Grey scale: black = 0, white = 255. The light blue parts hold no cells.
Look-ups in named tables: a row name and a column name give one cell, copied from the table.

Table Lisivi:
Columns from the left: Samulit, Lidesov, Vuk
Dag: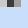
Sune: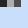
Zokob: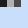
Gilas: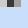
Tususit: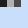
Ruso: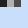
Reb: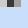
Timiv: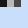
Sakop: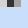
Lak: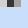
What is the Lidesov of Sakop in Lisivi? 52
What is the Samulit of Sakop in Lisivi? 211
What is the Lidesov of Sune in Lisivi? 173
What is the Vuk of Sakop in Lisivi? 163
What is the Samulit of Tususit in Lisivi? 30
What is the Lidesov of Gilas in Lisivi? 57

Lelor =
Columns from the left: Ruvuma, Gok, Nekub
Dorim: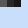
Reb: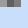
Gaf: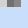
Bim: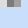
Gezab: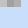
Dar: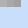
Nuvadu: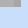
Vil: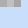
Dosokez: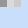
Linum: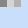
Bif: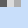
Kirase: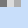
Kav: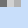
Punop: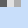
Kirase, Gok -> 219
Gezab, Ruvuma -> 194
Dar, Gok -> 168
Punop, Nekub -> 174
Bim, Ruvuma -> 221
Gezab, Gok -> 161
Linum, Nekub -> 177
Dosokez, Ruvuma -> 150

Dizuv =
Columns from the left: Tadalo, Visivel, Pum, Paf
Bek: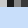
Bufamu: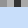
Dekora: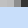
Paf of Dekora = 52
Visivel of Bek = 27
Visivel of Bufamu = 181
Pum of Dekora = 142
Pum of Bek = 134
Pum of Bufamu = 52
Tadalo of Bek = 201
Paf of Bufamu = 168
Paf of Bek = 58
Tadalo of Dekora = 192
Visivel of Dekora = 188
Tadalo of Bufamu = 147

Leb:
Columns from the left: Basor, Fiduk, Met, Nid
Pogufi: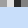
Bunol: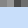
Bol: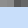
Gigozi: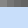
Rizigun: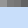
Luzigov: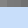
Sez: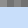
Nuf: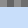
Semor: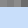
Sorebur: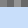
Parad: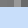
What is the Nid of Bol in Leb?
103
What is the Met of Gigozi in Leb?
107
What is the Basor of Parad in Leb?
122
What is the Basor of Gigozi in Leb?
134
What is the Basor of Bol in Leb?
142
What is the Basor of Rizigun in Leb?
150
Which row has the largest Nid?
Pogufi

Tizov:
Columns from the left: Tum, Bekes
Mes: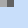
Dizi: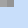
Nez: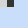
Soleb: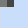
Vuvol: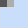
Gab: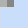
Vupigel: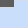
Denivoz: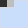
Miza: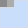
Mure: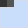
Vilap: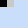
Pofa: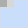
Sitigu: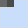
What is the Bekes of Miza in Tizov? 172
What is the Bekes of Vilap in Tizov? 201
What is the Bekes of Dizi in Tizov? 148
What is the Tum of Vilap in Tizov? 3
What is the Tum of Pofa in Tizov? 173
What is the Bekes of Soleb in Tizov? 69
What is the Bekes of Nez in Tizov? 52
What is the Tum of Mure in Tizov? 52
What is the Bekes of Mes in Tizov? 98
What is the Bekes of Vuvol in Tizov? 173
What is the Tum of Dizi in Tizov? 163
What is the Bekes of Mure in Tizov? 85
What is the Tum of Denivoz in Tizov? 47
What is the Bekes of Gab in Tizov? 134

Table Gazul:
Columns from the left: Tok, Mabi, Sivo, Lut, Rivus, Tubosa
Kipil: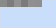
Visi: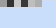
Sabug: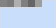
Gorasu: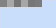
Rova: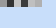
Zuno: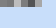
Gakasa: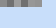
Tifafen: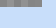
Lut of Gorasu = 166
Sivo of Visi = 200
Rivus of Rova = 191
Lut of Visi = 56
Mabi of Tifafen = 147
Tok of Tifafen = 135
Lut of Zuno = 125
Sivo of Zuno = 189
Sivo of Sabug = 175
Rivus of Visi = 190
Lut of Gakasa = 112
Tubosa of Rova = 176
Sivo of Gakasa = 158
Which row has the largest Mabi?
Gorasu

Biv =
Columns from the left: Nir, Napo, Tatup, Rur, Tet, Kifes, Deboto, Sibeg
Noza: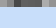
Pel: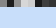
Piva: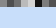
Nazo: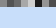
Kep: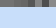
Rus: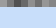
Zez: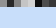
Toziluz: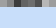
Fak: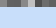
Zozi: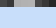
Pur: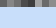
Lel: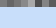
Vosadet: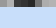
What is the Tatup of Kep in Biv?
106
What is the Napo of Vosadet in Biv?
178
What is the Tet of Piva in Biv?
212
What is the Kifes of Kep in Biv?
133
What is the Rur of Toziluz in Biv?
99
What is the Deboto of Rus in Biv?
150
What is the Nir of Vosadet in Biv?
153
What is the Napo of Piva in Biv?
79
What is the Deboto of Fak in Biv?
109
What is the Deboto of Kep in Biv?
78
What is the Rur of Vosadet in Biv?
51
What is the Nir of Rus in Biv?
156
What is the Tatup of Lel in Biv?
118
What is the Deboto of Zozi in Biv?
56

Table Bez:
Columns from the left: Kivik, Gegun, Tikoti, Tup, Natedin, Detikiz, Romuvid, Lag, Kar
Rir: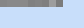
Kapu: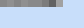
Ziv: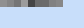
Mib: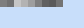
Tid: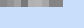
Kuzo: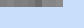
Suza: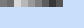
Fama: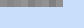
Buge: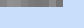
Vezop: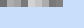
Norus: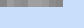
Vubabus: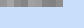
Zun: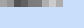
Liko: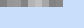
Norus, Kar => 134
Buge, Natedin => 122
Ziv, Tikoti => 117
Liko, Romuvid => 166
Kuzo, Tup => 127
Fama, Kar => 143
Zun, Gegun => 148
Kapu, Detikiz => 137
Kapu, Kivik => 136
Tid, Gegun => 147
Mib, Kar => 115
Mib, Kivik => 126
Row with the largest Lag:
Zun

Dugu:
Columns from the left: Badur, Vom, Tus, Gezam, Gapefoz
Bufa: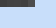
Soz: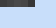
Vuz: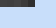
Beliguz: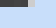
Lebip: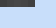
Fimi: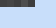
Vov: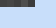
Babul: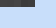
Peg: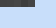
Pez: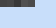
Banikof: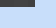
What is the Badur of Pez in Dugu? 67
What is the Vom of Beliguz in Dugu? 65
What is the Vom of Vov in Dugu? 70
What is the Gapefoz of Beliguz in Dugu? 205
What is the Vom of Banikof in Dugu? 65
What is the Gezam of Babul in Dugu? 59
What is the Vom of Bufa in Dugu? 66
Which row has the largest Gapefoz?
Beliguz

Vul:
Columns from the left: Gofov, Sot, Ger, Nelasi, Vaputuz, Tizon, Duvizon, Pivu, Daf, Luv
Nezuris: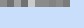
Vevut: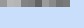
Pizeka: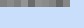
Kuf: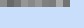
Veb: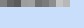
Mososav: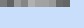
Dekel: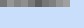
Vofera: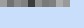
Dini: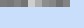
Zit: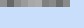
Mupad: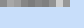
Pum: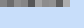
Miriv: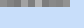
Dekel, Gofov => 119
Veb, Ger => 91
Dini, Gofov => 124
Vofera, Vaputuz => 59
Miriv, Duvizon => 125
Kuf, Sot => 105
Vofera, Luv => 154
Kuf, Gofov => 141
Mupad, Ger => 158
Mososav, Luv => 101
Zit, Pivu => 137
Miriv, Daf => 133
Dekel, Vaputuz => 121

